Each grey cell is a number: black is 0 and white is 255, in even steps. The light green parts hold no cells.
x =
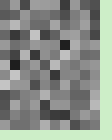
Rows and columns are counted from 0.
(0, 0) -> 105
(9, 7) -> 100
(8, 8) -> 137
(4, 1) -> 111
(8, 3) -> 78
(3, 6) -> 155
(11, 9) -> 134
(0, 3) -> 158
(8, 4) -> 133
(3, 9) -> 71
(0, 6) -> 59
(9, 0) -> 77
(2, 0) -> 148
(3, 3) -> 194
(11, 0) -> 93
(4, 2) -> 122
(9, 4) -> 176
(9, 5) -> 128
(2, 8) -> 159
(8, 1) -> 151
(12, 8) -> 109
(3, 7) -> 159
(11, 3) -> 125
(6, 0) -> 176
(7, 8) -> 105
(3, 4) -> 65
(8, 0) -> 196
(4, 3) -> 152
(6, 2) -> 122
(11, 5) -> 59

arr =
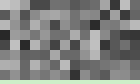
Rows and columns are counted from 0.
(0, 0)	199
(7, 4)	118
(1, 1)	157
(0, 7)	88
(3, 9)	189
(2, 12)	154
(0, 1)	189
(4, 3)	180
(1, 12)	58
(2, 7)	115
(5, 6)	105
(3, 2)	147
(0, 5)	113
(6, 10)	117
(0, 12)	190
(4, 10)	53
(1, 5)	167
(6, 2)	103
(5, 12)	74
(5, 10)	104
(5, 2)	97
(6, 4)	135
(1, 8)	140
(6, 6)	186
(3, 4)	151
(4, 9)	192
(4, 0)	71
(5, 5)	167
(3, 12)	59
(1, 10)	59
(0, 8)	100
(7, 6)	124

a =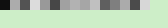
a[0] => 15
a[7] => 178
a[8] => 166
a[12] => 171

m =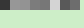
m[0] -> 54
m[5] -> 212

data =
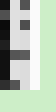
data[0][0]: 17
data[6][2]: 220
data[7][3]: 250
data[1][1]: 224
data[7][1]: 224
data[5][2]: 92
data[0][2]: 83
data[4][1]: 224
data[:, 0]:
[17, 80, 11, 17, 31, 17, 17, 17, 47]
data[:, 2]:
[83, 220, 78, 220, 220, 92, 220, 220, 220]

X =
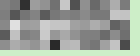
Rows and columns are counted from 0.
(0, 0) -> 131
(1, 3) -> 131
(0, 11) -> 173
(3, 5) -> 151
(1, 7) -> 125
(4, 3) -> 148
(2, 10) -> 159
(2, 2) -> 158
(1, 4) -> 91
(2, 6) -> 196
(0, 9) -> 105
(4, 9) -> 118
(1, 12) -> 195
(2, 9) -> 173
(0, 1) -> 120
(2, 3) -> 160
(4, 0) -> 142
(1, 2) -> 117
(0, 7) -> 81
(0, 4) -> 146

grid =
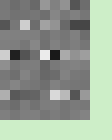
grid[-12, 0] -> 120
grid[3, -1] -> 109
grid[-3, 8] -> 153
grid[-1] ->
[127, 119, 126, 127, 118, 124, 118, 125, 131]
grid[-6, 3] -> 125
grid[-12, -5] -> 151
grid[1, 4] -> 111
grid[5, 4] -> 235
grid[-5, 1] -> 111
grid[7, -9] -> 120
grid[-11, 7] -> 128
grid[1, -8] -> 114
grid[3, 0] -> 129
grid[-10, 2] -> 206
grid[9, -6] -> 100
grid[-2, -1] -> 120
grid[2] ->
[85, 119, 206, 109, 162, 147, 105, 70, 70]
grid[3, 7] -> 128
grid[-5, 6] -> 130
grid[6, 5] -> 121
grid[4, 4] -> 113
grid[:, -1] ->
[109, 118, 70, 109, 118, 158, 126, 118, 117, 153, 120, 131]
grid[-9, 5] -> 124
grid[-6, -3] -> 127
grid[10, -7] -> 124
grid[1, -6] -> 118
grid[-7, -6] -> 111
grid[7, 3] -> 120
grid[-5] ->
[120, 111, 131, 120, 104, 108, 130, 120, 118]
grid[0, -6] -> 105
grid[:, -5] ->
[151, 111, 162, 115, 113, 235, 101, 104, 111, 122, 125, 118]

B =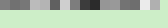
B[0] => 127
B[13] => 110
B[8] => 60
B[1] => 113
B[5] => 96
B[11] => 153

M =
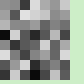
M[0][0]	145
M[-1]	[52, 203, 75, 10, 71, 193, 91]
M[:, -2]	[151, 140, 130, 184, 99, 102, 128, 193]
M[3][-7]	12
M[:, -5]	[58, 225, 135, 87, 89, 67, 213, 75]
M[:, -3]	[171, 197, 100, 87, 208, 159, 96, 71]
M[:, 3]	[219, 210, 155, 40, 101, 132, 43, 10]
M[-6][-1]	112
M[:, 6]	[201, 155, 112, 69, 170, 216, 83, 91]
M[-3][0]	220
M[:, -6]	[139, 86, 137, 209, 52, 125, 153, 203]

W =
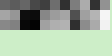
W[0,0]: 102
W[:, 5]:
[110, 156, 175]
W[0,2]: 102
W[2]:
[136, 129, 8, 3, 161, 175, 178, 47, 140, 170, 242]
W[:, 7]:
[125, 80, 47]
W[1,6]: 165
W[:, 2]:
[102, 14, 8]
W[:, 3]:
[72, 12, 3]
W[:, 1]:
[92, 150, 129]
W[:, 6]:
[48, 165, 178]
